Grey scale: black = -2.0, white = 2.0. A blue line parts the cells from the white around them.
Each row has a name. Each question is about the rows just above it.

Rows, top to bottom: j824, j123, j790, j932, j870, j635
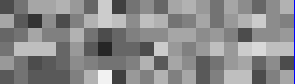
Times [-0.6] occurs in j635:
5
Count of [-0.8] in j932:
1
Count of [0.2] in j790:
5
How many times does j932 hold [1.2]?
2
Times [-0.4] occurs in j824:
3
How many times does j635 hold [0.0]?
5

